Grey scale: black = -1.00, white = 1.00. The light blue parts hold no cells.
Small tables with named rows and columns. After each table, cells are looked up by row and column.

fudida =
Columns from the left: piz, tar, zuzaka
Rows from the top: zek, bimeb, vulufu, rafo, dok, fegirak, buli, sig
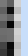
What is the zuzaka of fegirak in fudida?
0.59
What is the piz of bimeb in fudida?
-0.24
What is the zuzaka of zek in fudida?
0.64
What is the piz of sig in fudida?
-0.55
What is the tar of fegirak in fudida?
-0.13
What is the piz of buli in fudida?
-0.47

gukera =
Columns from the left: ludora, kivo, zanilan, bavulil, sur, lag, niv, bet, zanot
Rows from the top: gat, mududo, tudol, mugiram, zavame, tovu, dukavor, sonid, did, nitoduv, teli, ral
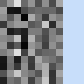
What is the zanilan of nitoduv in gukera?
-0.57
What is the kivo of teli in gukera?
0.14
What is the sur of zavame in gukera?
-0.02
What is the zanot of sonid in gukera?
0.25
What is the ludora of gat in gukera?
-0.16
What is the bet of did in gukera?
-0.10
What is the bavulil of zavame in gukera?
-0.76
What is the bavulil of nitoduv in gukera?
0.12
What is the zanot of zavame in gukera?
-0.31

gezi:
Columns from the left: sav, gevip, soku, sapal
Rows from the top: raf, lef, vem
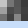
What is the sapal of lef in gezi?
-0.50
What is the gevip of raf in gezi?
-0.08
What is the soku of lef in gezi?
-0.32
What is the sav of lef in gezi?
0.25
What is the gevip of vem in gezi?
-0.50
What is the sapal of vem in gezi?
-0.52
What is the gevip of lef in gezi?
-0.41
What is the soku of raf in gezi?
-0.33
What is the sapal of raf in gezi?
-0.54
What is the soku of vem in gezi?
0.05
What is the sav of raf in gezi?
0.54
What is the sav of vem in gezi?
-0.12
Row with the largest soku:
vem

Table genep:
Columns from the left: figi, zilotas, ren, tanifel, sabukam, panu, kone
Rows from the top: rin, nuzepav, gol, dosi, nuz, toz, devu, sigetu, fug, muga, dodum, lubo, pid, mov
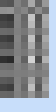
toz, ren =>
0.04
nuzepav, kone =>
-0.11
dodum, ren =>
-0.01
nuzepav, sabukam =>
-0.18
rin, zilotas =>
-0.34
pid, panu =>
-0.31
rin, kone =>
0.19
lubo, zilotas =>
-0.32
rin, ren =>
0.02
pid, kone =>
0.29
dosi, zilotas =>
-0.47
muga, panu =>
-0.10
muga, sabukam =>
0.13
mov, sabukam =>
0.18
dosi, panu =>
-0.29
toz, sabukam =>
0.51
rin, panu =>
-0.21
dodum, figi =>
-0.04

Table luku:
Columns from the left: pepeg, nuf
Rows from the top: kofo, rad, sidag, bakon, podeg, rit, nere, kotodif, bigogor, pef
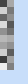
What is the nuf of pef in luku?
0.00
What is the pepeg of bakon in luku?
0.72
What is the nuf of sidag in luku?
0.12
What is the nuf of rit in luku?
0.36
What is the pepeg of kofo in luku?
-0.47
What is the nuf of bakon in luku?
-0.31
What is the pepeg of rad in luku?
0.63
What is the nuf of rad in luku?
-0.05
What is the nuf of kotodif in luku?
-0.27
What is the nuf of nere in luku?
0.14
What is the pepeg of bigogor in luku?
-0.54
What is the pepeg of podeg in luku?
0.14
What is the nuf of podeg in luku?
-0.11
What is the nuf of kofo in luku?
0.32
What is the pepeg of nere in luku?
0.27
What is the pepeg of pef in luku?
0.86
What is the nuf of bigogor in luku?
0.26

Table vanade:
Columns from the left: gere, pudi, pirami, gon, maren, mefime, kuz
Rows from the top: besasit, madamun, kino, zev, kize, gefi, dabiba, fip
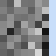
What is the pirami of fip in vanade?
-0.02
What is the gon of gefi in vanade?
-0.18
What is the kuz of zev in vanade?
0.31
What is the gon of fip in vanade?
0.07
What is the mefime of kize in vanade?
0.55
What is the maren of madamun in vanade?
-0.25
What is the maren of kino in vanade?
-0.01
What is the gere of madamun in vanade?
0.00
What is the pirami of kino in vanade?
-0.09
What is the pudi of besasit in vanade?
-0.29
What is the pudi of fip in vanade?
-0.31
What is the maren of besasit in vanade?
-0.11
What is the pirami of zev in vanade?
-0.38
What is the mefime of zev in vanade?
-0.48
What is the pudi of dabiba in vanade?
0.17
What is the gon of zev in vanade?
0.28

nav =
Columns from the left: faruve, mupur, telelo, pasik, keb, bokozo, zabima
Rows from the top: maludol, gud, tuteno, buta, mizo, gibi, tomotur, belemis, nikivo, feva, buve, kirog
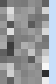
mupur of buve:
0.62
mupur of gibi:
-0.21
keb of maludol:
0.12
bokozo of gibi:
0.26
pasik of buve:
0.02
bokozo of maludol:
0.06
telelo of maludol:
-0.03
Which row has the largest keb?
belemis

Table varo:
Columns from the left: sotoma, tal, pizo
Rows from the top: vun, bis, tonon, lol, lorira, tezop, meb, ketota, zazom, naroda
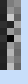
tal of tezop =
-0.96
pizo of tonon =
-0.23
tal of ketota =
0.42
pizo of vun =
0.11
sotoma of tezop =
-0.60
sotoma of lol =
-0.62
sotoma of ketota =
-0.73
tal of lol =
-0.71
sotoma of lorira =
-0.71
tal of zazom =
0.20
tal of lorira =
0.21
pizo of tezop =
0.40
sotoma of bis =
-0.70
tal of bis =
0.15

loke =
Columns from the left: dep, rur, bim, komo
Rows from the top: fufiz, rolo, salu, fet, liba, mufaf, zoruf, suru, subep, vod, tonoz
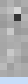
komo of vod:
0.33
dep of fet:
0.21
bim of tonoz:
0.35
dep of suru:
0.30
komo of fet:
0.33
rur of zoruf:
0.34
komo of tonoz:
0.32
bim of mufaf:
0.33
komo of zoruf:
0.26
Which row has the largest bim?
rolo

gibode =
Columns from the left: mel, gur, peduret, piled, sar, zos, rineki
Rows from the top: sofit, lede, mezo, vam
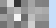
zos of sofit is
0.02
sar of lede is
0.33
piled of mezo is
-0.16
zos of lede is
0.39
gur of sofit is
0.70
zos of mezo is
0.26
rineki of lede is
0.33
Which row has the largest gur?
sofit

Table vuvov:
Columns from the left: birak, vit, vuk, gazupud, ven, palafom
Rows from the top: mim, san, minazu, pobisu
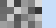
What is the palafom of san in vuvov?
-0.59
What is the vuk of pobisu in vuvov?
-0.26
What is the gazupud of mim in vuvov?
0.19
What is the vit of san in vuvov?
-0.15
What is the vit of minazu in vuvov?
0.56
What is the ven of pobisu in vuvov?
-0.17
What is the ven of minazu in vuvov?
0.17
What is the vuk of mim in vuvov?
-0.49
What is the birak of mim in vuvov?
-0.23
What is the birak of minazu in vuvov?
-0.12
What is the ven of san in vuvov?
-0.31
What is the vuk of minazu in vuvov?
-0.34
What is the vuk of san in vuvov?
0.61
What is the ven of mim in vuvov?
0.07
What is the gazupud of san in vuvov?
0.34
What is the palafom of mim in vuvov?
0.70
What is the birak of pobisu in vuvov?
0.25

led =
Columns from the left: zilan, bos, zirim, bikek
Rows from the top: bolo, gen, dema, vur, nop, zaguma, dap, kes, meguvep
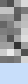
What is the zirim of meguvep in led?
-0.04
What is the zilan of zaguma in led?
0.11
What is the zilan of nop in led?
-0.01
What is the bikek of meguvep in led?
0.66
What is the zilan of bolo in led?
-0.17
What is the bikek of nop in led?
0.65
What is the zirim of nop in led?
-0.01
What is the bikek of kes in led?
-0.38
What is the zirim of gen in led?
-0.25
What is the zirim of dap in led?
-0.60
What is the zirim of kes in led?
0.44
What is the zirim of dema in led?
-0.29
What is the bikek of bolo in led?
0.70
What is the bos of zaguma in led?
-0.34
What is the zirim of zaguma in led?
0.30
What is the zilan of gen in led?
0.54
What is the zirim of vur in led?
0.36
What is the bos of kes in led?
0.84
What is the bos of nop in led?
-0.07
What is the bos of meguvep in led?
-0.13

